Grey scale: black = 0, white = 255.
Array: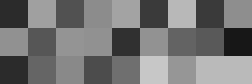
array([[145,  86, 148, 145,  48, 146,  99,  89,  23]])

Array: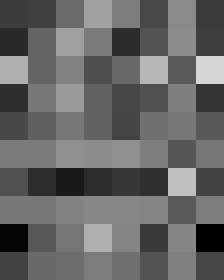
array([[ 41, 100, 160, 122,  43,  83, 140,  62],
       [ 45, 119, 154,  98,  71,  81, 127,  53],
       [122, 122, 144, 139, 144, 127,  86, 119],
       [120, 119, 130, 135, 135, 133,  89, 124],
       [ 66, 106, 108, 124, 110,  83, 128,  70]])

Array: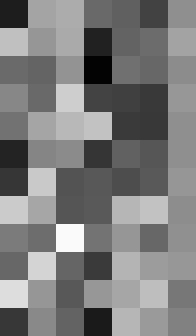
array([[192, 150, 170,  33,  99, 108, 163],
       [135, 105, 206,  67,  64,  57, 151],
       [ 35, 133, 139,  53,  97,  86, 143],
       [203, 166,  85,  89, 182, 194, 141],
       [103, 212, 101,  58, 180, 156, 151],
       [ 55, 137,  99,  26, 182, 154, 129]])

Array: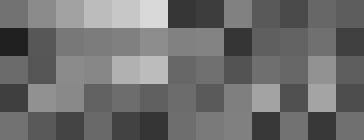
array([[ 32,  87, 120, 124, 128, 141, 129, 131,  53,  95,  99, 112,  64],
       [ 63, 145, 137,  98, 109,  96, 108,  90, 127, 163,  80, 164,  77]])

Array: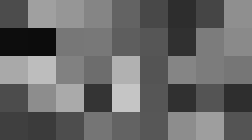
array([[ 13,  12, 119, 120,  94,  86,  48, 124, 138],
       [ 76, 141, 170,  52, 197,  86,  48,  84,  46]])

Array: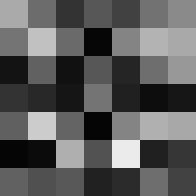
array([[116, 193, 106,   6, 132, 179, 169],
       [ 51,  40,  21, 116,  32,  13,  22],
       [  5,  11, 175,  82, 235,  32,  54]])
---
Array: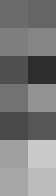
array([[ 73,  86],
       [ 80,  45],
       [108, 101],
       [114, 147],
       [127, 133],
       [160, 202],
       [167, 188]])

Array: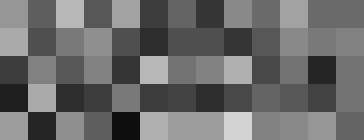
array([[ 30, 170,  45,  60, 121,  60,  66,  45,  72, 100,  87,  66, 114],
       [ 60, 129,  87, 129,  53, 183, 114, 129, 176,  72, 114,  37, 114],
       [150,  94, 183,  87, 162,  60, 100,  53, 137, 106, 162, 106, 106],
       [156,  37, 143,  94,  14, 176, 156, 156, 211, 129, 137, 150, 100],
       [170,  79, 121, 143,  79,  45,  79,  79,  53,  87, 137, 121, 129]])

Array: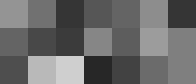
array([[ 78, 185, 207,  39,  66, 107, 127],
       [100,  72,  59, 134,  93, 156, 127],
       [148, 113,  53,  86, 100, 141,  53]])

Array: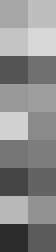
array([[ 44,  91],
       [ 69,  99],
       [ 85, 112],
       [118, 125],
       [152, 158],
       [166, 190],
       [184, 146],
       [196, 215],
       [209, 138]])

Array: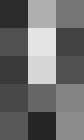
array([[ 44, 175, 117],
       [ 58, 214,  80],
       [ 72, 102, 132],
       [ 80, 228,  66],
       [ 88,  38, 140]])

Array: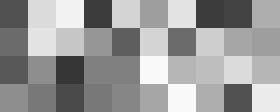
array([[ 81, 219, 242,  60, 212, 158, 227,  60,  67, 174],
       [ 88, 142,  54, 128, 128, 249, 182, 190, 219, 182],
       [107, 227, 198, 150,  94, 212, 107, 206, 166, 158],
       [142, 120,  74, 120, 134, 166, 249, 174,  81, 235]])

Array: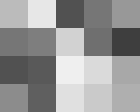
array([[ 81,  89, 239, 218, 168],
       [118, 126, 210, 111,  62],
       [140,  95, 224, 202, 175],
       [187, 231,  81, 118, 152]])

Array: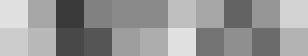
array([[204, 185,  72,  85, 158, 173, 225, 115, 143, 107, 179],
       [225, 166,  58, 129, 137, 137, 191, 166,  99, 150, 210]])
